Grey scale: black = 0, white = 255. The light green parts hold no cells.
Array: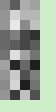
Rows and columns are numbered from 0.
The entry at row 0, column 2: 173
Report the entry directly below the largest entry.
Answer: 127
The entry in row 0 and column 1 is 92
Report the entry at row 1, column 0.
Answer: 149
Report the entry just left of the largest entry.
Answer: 149
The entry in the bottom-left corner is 149
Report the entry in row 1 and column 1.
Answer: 212
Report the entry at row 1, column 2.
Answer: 182
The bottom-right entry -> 80
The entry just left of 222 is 115

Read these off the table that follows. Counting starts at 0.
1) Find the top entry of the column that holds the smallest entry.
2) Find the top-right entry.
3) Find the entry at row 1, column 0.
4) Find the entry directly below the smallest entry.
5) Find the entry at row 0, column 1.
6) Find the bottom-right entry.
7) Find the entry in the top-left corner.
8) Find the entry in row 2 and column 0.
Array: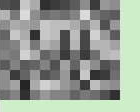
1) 199
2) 141
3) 180
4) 48
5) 71
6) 48
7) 81
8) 141

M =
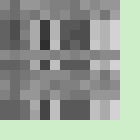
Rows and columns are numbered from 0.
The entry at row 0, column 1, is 109
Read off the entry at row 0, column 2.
150
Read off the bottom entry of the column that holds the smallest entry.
69
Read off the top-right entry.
150
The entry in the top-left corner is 138
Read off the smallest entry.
46
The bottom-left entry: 98
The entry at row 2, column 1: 78
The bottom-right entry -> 210
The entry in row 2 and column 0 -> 98
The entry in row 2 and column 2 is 118
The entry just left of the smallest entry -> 170
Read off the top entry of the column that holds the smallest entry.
138
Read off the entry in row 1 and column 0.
118
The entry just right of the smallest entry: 191
